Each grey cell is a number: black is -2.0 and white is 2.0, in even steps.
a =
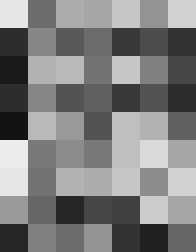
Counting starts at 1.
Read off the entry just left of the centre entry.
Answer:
0.4
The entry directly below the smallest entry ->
1.7
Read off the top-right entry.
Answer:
1.3
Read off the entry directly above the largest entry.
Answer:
-1.7
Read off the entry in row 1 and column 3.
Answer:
0.7
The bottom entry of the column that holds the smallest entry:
-1.4
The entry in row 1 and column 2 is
-0.3
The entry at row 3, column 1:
-1.6
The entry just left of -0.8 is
-1.1
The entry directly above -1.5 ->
1.2
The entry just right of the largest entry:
-0.1
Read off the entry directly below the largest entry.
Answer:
1.6
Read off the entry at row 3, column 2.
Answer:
0.8
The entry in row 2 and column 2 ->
0.1
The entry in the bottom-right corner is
-0.4
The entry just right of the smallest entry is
0.9
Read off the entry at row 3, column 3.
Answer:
0.9
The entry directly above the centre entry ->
-0.5
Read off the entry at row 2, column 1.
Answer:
-1.3

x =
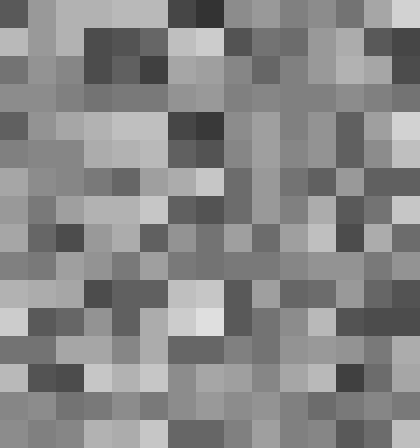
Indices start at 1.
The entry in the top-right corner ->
1.3
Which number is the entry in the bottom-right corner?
1.0
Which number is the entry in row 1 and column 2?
0.4
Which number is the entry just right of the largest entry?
-0.6
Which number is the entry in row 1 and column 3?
0.8
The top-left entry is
-0.6
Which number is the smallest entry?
-1.2
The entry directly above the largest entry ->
1.1
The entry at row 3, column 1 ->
-0.2
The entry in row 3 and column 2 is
0.3
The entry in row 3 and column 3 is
0.1
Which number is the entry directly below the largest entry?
-0.4
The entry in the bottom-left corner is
0.2
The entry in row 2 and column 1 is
0.9
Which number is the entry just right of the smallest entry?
0.2
